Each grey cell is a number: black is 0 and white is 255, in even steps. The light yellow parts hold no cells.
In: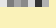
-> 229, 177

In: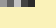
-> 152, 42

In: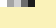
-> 253, 27

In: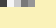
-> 65, 150

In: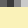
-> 98, 202

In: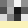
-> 115, 230

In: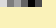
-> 219, 76

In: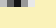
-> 192, 232

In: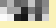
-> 134, 210
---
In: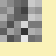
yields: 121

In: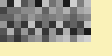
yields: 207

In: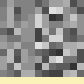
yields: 105

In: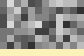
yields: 188

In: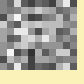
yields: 92
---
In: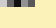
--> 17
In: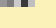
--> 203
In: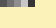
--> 142
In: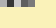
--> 203
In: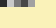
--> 121
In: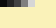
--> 67
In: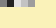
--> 226
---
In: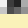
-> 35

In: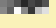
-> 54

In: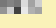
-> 163

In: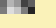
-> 66

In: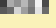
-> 241

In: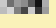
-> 17

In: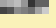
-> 98

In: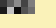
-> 68

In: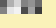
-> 146
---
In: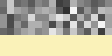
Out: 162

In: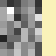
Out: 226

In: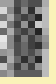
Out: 187

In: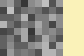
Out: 139

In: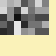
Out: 71

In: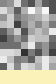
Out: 164

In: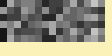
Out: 101
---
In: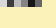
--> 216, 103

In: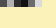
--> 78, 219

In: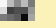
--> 247, 164

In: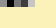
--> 145, 197

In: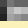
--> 71, 133

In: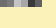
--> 110, 97
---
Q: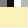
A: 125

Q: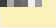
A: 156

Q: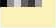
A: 143

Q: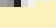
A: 159

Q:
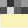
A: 151

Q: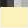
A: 77
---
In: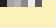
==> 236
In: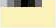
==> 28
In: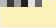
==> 226
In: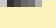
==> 115
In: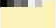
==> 240
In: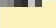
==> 199
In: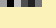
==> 34
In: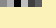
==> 64
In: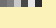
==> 231
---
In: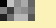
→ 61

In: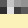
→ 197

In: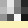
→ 217

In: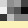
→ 112

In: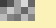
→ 201

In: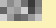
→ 170

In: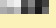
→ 227
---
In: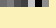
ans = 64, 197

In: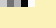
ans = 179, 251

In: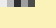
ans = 48, 236

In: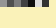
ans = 65, 221

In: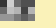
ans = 179, 207

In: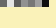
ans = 145, 229

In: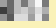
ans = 206, 247
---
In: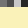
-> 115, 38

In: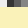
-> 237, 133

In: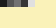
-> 27, 224

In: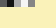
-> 92, 133

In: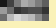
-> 24, 94

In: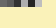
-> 104, 190
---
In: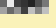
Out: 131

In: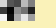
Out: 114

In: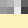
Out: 234

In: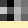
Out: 183

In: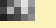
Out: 210

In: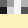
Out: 244

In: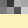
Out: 82

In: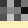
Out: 126

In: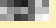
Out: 193

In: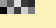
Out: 207
